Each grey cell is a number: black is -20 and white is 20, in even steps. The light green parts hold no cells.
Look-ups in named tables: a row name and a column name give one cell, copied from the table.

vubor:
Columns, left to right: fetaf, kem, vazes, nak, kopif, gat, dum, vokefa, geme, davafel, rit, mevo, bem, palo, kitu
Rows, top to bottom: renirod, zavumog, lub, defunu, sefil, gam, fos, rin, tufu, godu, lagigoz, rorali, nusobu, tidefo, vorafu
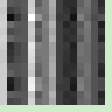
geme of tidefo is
-10
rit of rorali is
-15
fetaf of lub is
12
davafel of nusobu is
-11
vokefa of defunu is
8
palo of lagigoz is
-7
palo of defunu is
-7
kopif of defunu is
11
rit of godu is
-13
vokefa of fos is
5
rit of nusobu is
-16
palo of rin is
-7
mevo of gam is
-6

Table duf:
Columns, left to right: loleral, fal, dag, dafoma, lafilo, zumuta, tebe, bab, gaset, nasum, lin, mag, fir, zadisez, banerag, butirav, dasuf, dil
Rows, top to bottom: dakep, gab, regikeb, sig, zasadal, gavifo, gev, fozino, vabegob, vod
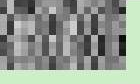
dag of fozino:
9
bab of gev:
4
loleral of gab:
-10
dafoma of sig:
7
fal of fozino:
-2
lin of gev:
2
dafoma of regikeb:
0
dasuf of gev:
4
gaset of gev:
-4
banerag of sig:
1
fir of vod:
5
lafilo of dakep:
-12
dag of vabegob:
1
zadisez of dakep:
0
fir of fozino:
-11
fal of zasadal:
-11
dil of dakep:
1
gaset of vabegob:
0

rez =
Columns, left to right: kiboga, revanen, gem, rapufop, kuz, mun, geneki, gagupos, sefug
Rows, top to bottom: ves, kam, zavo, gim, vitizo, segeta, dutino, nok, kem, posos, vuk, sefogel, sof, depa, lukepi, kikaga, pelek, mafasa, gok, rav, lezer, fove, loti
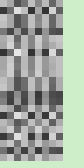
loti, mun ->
12
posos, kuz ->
1
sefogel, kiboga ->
10
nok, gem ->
16
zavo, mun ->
1
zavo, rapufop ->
-2
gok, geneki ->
3
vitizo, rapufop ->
-8
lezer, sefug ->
10
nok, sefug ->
-5
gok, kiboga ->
7
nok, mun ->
6
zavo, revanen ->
6
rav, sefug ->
-5
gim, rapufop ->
-2
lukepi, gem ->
4
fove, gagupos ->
-7
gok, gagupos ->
9
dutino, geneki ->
3

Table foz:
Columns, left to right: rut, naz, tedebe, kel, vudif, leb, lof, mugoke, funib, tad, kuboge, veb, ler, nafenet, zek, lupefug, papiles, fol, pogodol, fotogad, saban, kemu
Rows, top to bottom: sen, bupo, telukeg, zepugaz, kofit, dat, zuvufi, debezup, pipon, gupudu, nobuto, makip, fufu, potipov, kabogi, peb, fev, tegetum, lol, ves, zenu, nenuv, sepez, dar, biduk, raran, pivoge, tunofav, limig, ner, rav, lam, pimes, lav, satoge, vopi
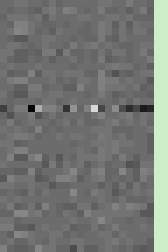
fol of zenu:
-2
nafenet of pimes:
-2
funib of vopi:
-4
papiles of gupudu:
-1
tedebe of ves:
-1
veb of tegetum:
-2
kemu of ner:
-6
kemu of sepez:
-3
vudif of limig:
-3
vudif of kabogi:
-3
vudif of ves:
-2
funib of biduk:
-3
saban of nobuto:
-2

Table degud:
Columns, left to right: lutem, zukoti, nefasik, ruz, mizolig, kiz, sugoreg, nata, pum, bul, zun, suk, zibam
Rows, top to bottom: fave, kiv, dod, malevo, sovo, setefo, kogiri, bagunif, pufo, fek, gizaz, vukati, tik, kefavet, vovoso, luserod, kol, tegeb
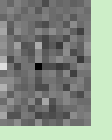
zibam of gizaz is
-2
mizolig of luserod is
-7
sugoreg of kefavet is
-3
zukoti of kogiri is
-2
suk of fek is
1
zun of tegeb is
-3
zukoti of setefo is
-2
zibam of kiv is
-3
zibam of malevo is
-1
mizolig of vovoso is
1
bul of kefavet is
1
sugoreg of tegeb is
-5
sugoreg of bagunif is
-6
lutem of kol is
6
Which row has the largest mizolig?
vovoso

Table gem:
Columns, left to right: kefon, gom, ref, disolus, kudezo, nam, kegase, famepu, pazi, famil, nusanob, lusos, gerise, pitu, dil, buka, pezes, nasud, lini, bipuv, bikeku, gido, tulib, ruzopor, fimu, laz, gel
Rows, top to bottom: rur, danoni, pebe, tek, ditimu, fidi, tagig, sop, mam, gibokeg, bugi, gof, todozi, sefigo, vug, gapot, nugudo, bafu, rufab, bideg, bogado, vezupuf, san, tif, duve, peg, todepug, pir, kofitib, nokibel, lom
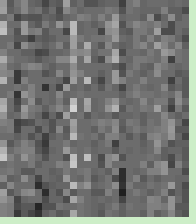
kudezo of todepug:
-3
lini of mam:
-4
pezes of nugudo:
-6
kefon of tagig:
-3
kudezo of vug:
2
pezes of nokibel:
-1
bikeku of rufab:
-3
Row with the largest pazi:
tek

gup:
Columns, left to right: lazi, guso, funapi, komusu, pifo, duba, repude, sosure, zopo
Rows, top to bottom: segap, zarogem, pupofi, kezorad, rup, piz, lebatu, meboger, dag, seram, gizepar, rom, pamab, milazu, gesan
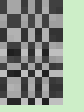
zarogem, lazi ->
-10
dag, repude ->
-10
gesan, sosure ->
10
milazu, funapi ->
6
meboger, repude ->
-15
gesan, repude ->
-15
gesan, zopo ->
10

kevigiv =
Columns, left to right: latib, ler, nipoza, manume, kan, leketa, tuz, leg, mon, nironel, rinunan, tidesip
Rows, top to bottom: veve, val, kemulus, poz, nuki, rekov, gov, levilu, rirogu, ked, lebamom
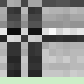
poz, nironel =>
4
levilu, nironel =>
8
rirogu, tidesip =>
11
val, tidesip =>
8
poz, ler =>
-6
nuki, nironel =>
16
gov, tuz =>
6
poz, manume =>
2
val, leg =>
8
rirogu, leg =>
12
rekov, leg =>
-13
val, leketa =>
-11
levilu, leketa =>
-11

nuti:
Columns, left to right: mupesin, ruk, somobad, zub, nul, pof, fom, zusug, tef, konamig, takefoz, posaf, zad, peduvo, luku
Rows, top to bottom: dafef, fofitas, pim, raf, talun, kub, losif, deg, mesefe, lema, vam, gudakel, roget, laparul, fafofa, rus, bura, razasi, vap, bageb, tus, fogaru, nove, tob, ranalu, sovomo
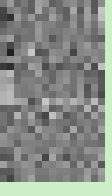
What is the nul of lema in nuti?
5
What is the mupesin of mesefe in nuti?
0
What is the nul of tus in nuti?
0
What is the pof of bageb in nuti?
-3
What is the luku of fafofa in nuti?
-2
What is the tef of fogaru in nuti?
2
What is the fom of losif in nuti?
1
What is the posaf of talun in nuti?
-2
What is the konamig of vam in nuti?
2
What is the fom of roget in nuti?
-4
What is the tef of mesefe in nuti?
2

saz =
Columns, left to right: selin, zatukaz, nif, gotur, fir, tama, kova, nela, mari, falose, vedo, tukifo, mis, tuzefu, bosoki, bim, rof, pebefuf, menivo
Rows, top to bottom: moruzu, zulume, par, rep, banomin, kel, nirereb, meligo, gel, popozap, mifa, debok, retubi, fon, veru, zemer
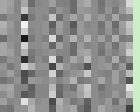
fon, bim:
1
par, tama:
2
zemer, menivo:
-10
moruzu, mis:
7
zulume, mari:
3
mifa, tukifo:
4
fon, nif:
1
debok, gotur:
-7
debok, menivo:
-7
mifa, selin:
2
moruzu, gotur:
6
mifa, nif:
1
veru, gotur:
15
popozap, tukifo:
0
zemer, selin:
-1

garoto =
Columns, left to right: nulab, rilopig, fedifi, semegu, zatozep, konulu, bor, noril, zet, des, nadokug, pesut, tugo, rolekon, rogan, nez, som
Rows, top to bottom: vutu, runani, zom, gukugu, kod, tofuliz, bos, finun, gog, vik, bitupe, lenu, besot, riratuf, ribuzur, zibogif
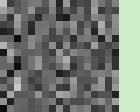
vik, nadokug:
-12
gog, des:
7
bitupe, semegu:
-3
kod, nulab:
-15
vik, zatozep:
-2
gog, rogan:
-9
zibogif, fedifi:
-4
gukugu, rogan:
7
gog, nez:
-5
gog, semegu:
-6
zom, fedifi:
5
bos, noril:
2
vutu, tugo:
-9
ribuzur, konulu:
-5
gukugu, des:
-2
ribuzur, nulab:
3
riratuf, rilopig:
6
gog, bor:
-6
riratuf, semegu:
-6
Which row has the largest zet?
riratuf

